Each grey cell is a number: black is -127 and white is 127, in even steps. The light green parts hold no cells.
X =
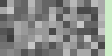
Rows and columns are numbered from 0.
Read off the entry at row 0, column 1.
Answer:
40
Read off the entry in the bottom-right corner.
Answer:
25
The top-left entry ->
-54
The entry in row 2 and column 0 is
-42
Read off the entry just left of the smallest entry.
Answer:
-26
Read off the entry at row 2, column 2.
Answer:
-26
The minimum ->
-67
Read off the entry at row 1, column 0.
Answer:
40
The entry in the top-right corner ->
40
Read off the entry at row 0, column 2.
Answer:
-13
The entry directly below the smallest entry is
-13
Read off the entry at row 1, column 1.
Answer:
70
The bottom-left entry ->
-1
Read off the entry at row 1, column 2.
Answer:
-26

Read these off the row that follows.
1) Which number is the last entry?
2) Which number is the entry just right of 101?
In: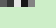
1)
4
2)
-104

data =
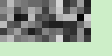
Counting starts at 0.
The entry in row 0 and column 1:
59
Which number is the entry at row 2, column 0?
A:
-22
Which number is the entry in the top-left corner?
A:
-9
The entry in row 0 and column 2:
3
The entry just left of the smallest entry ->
59
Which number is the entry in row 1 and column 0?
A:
15
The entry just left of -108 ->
43
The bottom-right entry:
-65
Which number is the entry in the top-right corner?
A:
-96
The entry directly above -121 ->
-22

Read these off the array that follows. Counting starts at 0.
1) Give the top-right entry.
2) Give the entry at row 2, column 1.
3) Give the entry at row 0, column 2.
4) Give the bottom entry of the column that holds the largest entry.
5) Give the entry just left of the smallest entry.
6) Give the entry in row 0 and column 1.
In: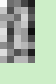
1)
-98
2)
26
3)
-2
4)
39
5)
26
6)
-17

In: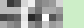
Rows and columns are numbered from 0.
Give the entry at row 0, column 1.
-70
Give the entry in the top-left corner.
58
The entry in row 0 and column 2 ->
-43
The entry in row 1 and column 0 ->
58
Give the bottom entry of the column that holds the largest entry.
72
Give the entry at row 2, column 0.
-58
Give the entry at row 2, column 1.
-43
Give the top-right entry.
85
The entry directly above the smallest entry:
27
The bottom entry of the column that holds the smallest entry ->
15
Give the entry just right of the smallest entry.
-58

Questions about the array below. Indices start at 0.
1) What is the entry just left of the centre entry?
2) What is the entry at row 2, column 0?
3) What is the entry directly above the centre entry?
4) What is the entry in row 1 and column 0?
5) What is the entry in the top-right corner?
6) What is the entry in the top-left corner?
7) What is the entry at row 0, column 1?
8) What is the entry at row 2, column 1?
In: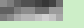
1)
12
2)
-3
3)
-47
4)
-31
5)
-16
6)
12
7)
-3
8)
12

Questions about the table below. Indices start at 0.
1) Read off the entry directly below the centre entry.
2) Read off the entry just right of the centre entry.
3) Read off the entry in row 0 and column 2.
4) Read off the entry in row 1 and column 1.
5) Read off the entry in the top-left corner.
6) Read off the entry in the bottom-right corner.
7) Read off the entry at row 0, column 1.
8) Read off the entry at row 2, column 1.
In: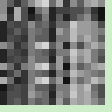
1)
-91
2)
-4
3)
-75
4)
-91
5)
12
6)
-19
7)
-33
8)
-75
